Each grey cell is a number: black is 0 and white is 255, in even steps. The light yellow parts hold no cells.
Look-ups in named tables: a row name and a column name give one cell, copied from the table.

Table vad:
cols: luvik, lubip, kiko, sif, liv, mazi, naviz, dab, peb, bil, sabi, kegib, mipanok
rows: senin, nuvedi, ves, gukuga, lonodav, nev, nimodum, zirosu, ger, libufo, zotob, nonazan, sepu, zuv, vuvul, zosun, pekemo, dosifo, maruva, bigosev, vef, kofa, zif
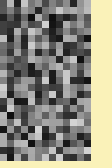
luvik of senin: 84
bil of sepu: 169
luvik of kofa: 46
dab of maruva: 154
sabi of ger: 197
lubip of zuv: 31
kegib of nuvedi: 154
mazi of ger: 154
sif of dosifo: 64
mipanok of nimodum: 149
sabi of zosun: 145
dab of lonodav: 30
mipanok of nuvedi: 186
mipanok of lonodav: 139
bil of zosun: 71
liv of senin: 119
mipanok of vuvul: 171
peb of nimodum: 153
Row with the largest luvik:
sepu

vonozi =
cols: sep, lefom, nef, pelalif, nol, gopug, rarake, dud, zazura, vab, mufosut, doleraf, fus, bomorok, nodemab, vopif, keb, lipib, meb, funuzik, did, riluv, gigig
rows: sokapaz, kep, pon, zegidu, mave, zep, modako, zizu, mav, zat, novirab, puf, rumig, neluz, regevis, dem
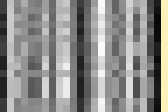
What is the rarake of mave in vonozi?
195
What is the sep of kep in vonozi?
61
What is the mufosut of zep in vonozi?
127
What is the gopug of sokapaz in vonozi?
121
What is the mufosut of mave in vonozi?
123
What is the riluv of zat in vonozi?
131
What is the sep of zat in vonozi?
33
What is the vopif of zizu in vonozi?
152
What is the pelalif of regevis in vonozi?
151
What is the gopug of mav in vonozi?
115
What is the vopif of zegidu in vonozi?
165
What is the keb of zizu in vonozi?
100
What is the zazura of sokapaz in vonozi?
186
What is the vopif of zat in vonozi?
143
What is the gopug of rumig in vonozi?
99
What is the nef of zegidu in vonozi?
138
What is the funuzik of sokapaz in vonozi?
167
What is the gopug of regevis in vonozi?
134
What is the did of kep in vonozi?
188
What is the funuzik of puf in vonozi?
80

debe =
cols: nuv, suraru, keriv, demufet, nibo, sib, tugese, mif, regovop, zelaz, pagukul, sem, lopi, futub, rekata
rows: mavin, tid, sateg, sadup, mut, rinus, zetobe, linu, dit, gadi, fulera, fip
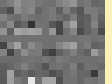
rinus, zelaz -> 115
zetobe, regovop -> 134
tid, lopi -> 124
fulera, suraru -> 161
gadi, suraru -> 101
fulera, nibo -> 91
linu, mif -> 64
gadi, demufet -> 128
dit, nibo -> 116
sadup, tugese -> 114
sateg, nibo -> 113
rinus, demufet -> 111

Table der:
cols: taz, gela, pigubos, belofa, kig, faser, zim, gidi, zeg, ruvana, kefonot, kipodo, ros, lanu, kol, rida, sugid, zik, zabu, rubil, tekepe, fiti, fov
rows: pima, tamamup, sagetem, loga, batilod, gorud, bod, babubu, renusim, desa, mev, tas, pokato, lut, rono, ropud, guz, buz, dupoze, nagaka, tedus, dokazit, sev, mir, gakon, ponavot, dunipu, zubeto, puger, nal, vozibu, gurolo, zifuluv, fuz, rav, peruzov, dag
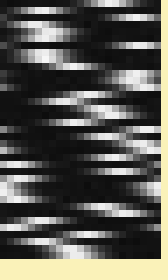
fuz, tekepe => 17
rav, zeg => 139
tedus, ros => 17
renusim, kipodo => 34
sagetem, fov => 106
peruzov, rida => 37
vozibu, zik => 237
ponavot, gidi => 44
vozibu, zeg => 20
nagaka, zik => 154

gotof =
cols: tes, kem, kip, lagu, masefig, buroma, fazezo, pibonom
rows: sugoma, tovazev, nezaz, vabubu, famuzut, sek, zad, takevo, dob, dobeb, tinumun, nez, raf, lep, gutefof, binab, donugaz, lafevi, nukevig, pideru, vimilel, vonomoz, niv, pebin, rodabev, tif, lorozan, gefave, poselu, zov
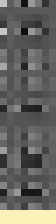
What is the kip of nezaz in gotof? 83
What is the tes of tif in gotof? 81
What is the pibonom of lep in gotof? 89
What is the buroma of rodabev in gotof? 107
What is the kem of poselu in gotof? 93
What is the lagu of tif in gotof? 82
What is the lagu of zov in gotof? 63
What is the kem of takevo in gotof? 84
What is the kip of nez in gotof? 102
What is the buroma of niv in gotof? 41
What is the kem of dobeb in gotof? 90
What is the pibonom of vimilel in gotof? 97
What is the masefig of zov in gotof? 128
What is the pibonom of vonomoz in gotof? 99
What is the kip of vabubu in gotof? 100
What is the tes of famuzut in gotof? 198
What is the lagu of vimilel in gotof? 86
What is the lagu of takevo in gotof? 66
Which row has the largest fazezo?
gefave

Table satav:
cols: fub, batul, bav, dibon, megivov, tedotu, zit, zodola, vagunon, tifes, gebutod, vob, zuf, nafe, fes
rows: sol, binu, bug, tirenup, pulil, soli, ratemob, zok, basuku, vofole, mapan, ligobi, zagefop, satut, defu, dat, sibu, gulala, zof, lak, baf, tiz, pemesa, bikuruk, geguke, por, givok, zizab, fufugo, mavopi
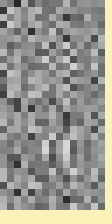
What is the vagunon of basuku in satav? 163
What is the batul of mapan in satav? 195
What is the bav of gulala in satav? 167
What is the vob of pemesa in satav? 159
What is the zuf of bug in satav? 173
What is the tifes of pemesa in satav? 202
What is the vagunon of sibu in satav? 137
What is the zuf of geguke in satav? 127
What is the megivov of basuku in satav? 134
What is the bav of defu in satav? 68
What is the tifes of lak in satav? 153
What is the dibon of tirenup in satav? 122
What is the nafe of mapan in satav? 147
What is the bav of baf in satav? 147

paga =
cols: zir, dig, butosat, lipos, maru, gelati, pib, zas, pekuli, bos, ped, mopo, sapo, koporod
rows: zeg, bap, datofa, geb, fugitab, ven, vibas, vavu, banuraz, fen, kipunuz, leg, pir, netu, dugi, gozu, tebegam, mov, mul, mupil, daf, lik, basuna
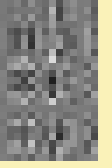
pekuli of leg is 128
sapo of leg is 111
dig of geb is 115
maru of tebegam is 91
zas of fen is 126
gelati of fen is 104
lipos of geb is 135
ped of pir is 119
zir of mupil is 121

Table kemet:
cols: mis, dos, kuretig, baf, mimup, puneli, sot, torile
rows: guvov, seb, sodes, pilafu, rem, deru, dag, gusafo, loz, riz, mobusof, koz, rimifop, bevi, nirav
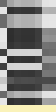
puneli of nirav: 62
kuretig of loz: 54
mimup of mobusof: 54
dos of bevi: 165
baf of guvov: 175
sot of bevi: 226
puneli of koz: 72
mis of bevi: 106
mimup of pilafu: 176
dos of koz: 87
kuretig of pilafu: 180
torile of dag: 113
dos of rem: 47
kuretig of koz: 75
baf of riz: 215
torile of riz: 107
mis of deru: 231
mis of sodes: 107
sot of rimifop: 117

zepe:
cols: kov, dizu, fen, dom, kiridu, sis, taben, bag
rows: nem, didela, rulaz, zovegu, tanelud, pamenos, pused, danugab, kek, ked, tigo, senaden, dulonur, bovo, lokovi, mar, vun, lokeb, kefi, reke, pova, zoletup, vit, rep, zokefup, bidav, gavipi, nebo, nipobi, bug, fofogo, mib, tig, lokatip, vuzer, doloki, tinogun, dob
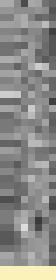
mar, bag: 165
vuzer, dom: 130
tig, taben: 134
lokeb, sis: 132
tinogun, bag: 111
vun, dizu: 109
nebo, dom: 108
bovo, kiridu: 169
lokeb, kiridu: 127
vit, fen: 134
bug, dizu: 109
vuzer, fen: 104
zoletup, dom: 117
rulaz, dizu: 127
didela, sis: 148
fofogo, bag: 120
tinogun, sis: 146

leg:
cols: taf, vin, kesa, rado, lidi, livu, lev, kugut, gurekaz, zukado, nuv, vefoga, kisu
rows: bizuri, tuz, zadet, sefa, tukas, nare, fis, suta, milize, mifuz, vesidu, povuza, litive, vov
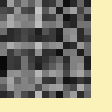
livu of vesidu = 181
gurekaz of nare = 25
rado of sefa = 127
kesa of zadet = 128
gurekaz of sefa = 137
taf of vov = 41
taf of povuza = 121
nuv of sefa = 37
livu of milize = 40
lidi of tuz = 63
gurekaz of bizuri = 124
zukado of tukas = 133
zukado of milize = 44
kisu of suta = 103
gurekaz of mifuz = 123
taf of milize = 8
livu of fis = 188
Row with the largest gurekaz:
litive

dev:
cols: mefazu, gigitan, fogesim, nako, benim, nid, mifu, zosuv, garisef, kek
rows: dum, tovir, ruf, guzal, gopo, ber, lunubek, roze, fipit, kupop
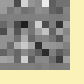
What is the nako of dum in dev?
211
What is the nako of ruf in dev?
128
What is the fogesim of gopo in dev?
84
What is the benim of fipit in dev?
95
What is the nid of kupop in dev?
123
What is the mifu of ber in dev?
133
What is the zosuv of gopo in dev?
101
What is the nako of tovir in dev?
112
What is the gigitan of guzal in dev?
126
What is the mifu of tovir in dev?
137
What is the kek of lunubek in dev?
129
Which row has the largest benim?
lunubek

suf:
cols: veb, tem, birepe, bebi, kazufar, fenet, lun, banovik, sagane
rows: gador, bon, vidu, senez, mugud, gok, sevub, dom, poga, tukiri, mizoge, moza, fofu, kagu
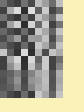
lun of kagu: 168
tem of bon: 172
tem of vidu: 74
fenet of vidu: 194
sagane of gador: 191
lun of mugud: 168

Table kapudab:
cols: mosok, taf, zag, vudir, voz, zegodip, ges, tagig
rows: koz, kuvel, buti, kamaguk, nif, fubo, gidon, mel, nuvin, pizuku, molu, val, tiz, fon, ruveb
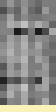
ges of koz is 125
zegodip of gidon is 166
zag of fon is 135
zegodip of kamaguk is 171
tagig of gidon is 105
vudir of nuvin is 182
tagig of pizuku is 108
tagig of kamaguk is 101
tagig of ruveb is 109
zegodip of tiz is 154
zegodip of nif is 27
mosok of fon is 121
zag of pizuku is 120
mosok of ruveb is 77
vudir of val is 125
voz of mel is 143
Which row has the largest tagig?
nif

